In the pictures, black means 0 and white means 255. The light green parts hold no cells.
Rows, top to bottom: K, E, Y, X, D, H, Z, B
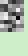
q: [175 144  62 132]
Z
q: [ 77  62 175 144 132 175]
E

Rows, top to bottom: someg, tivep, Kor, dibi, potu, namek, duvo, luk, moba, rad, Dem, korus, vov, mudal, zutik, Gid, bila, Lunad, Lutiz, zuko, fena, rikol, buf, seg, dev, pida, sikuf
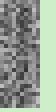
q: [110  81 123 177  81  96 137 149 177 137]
sikuf
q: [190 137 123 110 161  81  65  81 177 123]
rikol
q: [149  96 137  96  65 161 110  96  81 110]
seg
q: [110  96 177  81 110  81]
mudal
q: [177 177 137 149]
rad
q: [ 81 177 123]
rikol
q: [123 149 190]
dev

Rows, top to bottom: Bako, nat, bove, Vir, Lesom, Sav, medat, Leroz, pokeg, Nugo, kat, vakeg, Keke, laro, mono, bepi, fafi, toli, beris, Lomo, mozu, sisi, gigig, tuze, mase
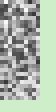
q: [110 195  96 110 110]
Keke
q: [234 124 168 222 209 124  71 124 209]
vakeg
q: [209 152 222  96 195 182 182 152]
sisi

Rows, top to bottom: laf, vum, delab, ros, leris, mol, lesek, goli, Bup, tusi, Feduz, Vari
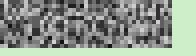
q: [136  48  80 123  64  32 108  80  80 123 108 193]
laf
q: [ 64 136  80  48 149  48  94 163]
leris
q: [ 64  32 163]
leris
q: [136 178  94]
Vari
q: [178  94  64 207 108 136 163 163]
mol

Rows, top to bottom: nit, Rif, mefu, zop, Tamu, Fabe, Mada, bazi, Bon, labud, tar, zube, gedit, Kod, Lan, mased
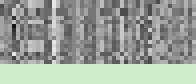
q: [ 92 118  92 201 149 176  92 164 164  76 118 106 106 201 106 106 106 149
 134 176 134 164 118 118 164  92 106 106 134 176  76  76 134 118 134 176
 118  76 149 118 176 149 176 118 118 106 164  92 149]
mefu
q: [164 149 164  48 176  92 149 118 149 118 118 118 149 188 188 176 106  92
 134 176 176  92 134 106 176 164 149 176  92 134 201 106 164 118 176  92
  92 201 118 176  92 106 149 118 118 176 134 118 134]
bazi
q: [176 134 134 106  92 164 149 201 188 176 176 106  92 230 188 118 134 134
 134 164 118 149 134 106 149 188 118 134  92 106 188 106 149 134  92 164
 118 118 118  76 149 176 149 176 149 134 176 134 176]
nit

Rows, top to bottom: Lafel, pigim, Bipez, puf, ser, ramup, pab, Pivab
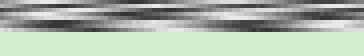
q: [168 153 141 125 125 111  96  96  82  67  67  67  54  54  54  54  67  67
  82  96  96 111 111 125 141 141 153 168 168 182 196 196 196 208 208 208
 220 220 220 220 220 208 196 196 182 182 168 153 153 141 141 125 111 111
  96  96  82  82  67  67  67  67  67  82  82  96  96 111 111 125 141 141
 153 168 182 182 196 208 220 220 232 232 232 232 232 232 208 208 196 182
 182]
pab
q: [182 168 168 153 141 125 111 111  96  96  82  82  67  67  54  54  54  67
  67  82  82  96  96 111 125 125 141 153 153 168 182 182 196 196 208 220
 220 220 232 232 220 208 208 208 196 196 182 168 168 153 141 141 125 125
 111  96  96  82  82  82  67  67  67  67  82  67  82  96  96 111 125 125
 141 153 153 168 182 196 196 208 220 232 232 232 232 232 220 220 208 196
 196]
pigim
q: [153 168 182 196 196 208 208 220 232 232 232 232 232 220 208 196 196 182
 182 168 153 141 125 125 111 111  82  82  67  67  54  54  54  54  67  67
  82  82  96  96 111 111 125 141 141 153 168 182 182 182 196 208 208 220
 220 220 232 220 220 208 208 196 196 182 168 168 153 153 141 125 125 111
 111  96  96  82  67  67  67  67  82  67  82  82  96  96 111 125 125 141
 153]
puf

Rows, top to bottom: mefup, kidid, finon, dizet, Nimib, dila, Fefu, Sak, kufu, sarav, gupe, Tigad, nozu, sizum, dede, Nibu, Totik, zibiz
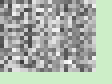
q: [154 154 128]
sizum
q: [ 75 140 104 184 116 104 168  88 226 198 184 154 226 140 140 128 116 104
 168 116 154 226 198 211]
mefup
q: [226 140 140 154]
nozu
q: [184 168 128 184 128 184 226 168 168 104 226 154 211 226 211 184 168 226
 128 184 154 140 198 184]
dila
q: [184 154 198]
Sak

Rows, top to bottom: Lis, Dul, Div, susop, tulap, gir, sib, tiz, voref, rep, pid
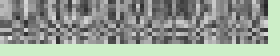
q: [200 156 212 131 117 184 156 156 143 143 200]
pid
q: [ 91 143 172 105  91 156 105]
Dul
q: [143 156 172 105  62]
sib

